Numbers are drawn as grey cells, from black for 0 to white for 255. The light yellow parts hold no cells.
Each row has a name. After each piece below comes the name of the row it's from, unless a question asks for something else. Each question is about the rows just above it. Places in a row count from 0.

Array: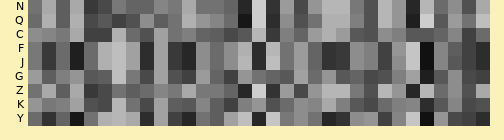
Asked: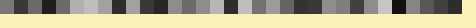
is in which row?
J
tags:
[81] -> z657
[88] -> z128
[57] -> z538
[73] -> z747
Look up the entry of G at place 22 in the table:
z128

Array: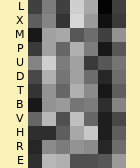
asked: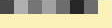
D
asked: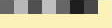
V
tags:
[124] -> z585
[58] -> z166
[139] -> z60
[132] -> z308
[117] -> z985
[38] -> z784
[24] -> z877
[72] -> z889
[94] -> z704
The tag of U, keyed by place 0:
z308
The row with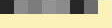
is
R
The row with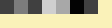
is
L
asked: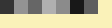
T

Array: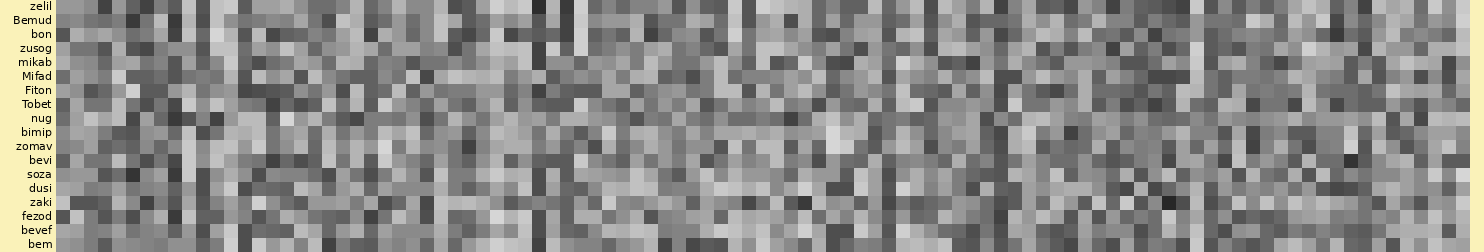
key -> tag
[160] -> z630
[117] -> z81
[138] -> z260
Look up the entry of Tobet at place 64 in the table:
z260
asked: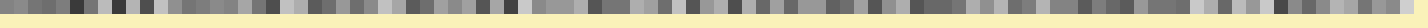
Bemud
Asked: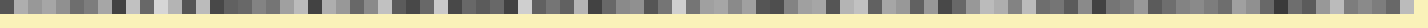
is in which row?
bon
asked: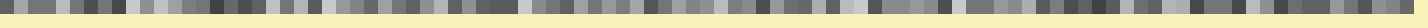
Tobet
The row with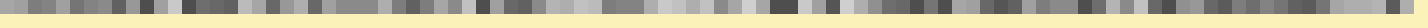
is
bevef
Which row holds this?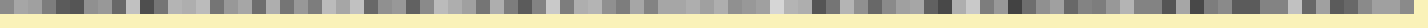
bimip

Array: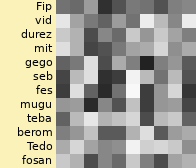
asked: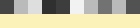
seb
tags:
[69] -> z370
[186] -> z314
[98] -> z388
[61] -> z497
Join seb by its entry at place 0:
z370
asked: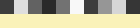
fes
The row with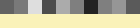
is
gego

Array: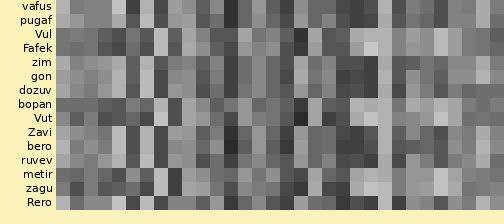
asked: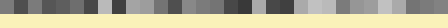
zagu
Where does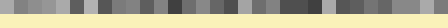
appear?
zim
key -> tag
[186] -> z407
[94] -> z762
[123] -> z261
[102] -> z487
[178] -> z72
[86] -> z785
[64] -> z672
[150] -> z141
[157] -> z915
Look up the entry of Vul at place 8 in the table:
z762
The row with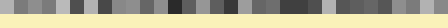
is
bero
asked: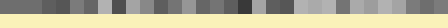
bopan
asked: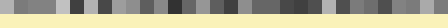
vafus

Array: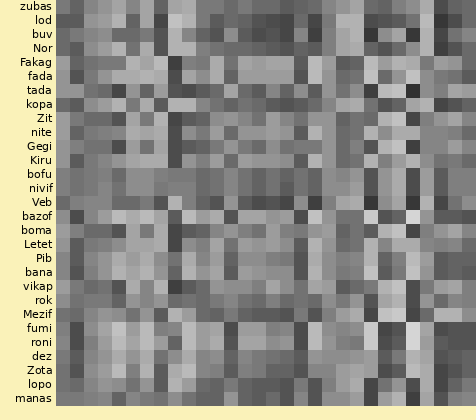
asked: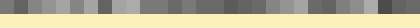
zubas
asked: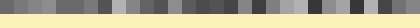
buv

